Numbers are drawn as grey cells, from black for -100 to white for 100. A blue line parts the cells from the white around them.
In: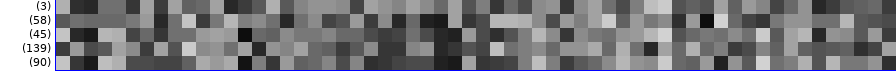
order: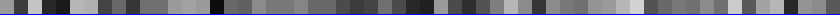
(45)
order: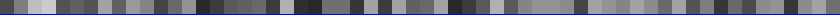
(3)

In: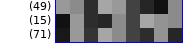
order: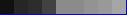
(15)
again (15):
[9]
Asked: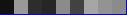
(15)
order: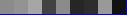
(15)

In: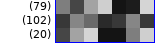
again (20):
[-84]
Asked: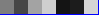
(79)
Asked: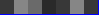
(102)
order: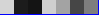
(79)

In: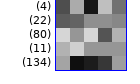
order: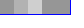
(11)
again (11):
[18]
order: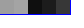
(134)

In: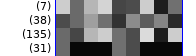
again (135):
[61]
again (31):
[-94]
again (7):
[61]
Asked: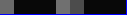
(31)
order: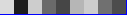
(135)

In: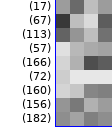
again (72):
[81]
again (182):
[11]
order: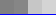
(160)

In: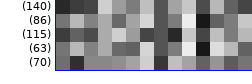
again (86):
[-3]
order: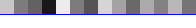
(86)
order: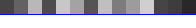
(140)

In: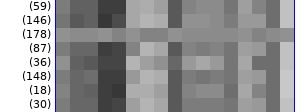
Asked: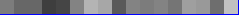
(87)
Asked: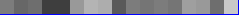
(148)
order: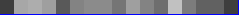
(59)
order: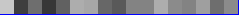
(18)

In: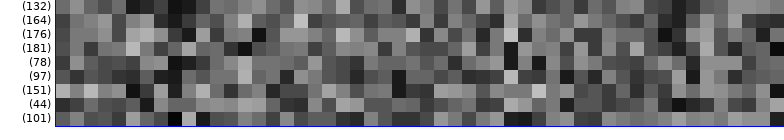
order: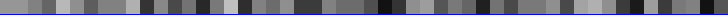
(176)
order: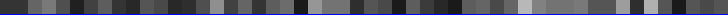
(97)
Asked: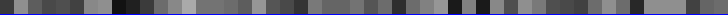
(78)
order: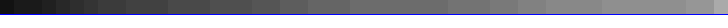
(132)
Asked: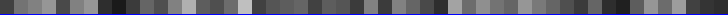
(164)

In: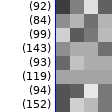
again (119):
[29]
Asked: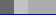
(93)
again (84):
[41]
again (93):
[35]
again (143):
[35]
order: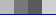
(99)

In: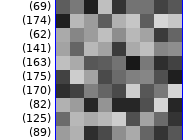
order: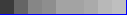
(141)
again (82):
[-70]

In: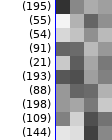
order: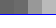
(91)
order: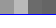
(91)

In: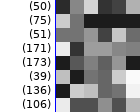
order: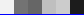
(136)
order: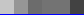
(51)
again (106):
[-37]
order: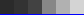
(50)
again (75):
[-78]
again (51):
[-10]

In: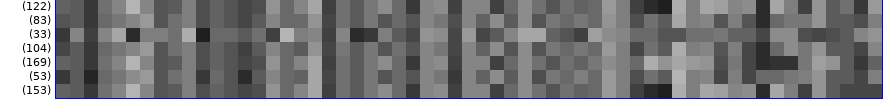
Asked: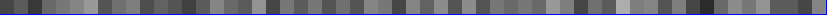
(104)
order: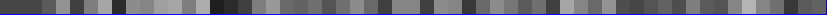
(153)

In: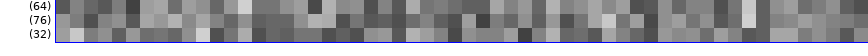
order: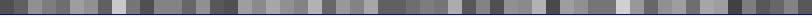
(64)
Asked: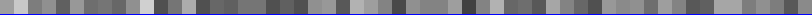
(32)
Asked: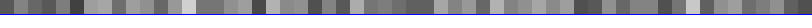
(64)
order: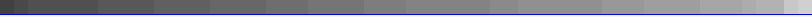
(32)
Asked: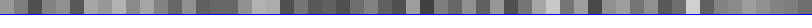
(76)
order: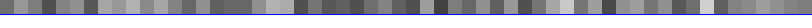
(76)

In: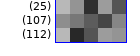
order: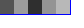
(25)
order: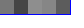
(107)

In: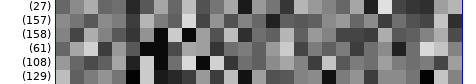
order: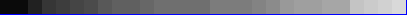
(108)
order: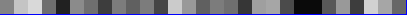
(61)
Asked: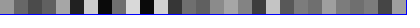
(108)

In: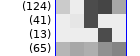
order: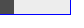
(13)
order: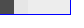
(41)
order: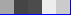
(124)
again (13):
[86]
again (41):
[86]
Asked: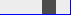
(13)
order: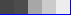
(124)

